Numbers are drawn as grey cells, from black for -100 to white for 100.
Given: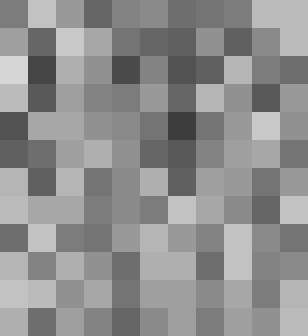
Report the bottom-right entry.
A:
47
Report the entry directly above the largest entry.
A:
25
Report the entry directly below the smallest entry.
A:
-30
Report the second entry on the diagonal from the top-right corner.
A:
8
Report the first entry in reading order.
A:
-3
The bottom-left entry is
37
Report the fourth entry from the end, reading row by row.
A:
-3
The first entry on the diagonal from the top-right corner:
47
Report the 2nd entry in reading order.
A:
52
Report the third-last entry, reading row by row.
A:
25
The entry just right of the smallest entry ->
-9
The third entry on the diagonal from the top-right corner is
42
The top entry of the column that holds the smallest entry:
-14
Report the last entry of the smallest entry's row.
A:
14
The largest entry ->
68
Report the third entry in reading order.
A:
20
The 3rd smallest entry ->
-41
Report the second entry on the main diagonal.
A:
-20
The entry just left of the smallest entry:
-9
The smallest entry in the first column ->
-36
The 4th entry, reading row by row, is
-20
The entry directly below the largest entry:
47

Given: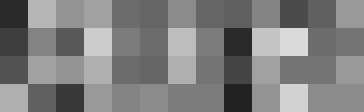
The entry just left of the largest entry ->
54
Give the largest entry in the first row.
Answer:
43
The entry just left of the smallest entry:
-3
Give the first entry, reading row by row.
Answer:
-67
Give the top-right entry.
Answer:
20
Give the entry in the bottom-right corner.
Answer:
9
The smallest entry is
-73
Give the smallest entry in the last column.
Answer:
-9
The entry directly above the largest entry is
-41
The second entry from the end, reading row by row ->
9
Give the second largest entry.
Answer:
65
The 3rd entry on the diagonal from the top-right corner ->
-9
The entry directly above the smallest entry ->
-46
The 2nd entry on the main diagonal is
3
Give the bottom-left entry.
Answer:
37
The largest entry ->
71

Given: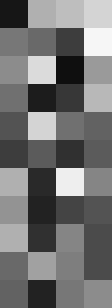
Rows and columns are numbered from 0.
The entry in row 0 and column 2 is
49
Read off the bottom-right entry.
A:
10
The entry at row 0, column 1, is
38
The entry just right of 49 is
66
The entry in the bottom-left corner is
-23
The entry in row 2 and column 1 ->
72
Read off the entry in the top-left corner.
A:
-83
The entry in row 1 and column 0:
-7
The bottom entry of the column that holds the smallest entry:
-7
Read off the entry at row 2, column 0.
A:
10

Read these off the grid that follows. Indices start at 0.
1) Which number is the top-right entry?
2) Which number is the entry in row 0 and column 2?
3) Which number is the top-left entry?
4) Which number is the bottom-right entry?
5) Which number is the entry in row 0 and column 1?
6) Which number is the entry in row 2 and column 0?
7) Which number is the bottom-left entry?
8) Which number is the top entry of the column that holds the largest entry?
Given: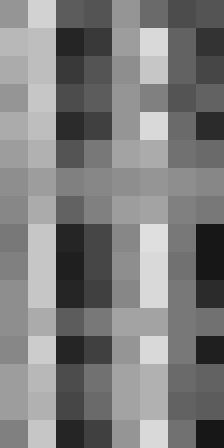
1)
-34
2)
-28
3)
17
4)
-82
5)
65
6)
34
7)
0
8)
-17

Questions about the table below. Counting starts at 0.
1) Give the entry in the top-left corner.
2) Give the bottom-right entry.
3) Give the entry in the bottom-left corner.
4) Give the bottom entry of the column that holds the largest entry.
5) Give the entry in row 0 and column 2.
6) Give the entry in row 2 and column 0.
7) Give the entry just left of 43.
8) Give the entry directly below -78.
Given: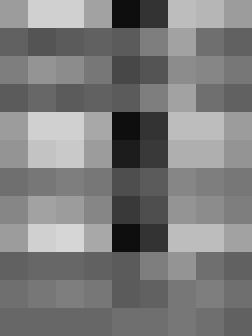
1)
22
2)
-24
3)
-19
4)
-19
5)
63
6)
-1
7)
48
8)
-39

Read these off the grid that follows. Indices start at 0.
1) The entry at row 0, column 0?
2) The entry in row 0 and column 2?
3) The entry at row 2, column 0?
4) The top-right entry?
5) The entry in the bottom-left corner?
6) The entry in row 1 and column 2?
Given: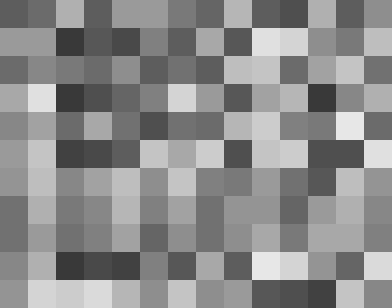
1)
-27
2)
38
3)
-16
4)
11
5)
16
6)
-55
